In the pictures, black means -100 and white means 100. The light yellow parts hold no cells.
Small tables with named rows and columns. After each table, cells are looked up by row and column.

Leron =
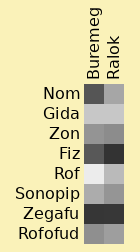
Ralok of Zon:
10
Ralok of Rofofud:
24
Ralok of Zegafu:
-57
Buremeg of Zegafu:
-58
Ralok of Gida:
56
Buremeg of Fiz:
-31
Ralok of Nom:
30
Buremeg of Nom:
-33
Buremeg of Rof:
85
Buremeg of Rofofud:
12
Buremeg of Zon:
16
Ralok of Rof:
46
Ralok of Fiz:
-60
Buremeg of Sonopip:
35
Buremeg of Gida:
56

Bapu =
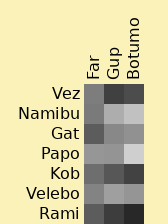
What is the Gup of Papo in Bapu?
16
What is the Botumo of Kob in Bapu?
-48
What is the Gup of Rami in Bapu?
-52
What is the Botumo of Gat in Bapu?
14
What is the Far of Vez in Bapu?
-2
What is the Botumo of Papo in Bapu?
62
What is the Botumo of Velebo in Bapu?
17
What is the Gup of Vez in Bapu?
-50
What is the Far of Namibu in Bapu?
-4
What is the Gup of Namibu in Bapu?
36
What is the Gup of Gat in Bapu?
7
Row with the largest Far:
Papo

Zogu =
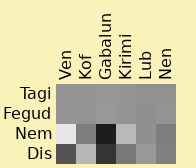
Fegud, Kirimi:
16
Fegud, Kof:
15
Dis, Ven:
-35
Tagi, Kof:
16
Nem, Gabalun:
-77
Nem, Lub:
13
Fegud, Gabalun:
20
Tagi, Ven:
17
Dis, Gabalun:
-59
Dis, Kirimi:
-6
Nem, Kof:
-1
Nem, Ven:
81
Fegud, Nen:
15
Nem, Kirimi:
45

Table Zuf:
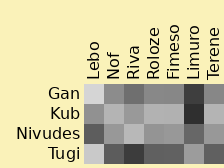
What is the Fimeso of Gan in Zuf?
6
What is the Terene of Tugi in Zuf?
-25
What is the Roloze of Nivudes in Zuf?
16
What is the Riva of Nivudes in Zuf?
44
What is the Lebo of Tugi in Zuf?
58
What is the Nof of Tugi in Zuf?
-28
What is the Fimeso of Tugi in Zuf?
-24
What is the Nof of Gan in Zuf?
10
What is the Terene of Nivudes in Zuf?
19
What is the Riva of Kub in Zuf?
20
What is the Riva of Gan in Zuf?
-13
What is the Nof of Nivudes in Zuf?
19
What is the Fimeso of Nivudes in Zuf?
19
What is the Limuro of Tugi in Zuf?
22
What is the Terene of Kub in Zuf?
41
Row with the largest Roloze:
Kub

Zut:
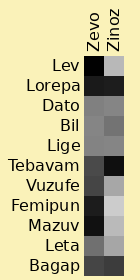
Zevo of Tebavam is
-42
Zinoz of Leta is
30
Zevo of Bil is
4
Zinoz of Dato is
4
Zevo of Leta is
-12
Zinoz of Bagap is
-53
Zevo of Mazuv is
-87
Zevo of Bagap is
-46
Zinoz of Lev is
44
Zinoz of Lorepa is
-77
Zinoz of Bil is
-10
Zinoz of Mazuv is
46
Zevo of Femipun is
-78
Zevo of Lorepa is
-80
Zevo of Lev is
-99
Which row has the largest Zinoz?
Femipun

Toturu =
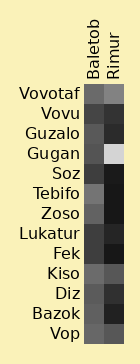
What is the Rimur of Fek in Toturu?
-82
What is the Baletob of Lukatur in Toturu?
-51
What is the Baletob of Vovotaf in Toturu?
-17
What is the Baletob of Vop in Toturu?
-19
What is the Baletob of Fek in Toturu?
-51
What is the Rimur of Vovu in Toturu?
-60
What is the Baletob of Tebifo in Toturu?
-9
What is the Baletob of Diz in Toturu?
-29
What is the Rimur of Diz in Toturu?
-62
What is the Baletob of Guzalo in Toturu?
-30
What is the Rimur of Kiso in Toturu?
-32
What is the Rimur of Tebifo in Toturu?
-82
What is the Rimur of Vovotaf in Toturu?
2
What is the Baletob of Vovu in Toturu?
-46
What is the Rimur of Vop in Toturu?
-32
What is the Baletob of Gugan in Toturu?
-34
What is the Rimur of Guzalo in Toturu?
-66
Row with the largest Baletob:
Tebifo

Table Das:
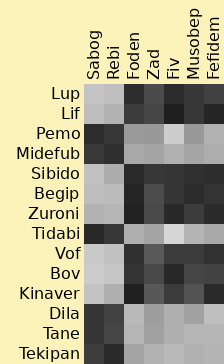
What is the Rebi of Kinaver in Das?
37
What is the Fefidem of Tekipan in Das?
41
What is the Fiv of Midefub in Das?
38
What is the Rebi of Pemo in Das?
-57
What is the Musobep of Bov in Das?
-46
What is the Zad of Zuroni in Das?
-42
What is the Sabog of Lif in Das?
48
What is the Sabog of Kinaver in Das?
53
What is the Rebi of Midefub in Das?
-64
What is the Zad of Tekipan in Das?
40
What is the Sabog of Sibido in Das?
51
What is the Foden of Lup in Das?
-65
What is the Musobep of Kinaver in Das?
-35
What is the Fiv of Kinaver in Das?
-54
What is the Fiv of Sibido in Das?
-58
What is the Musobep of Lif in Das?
-57
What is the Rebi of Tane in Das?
-46
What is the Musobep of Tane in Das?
42

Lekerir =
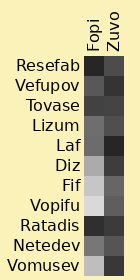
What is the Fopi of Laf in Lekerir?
-15
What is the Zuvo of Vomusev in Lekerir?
-56
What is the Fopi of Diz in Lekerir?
34
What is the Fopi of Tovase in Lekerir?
-48
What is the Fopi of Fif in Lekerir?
55
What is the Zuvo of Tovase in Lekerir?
-47
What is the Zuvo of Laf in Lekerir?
-70
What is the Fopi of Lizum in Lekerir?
-14
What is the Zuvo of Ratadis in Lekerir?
-54
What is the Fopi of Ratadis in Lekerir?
-63
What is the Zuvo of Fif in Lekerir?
-20
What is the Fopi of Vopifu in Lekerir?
70
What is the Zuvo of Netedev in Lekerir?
-33
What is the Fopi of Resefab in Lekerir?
-70

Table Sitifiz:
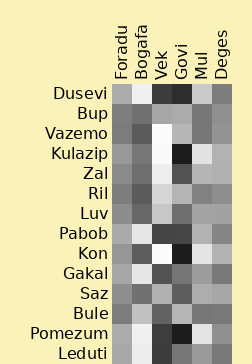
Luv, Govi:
-14
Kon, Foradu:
18
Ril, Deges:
11
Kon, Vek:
97
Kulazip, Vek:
95
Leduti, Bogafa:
86
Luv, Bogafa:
-19
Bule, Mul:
-7
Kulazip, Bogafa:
-7
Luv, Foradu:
10
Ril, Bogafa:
-29
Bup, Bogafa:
-12
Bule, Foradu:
-3
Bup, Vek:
30
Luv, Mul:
28
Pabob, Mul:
40

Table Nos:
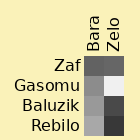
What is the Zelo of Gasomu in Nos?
88
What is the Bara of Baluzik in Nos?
20
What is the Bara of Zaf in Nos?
-23
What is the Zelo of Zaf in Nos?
-20
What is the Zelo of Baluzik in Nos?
-43
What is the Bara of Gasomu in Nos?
10
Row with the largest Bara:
Rebilo

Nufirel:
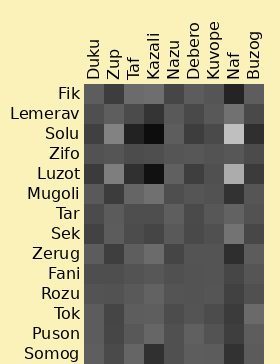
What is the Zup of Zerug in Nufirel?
-51
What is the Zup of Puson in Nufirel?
-45
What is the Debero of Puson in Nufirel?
-25
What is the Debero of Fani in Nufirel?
-35
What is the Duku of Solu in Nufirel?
-50
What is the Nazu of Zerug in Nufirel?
-46
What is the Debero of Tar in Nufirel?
-42
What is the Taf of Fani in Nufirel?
-35
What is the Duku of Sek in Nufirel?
-48
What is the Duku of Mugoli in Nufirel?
-30
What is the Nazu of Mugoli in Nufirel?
-39
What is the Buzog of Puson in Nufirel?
-27
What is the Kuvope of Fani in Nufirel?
-34
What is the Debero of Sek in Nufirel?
-43
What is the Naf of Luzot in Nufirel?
35
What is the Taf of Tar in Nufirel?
-39
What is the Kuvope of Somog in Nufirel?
-28
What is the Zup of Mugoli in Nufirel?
-53
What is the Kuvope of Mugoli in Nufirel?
-36
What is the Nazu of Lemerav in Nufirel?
-30
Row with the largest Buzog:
Tok

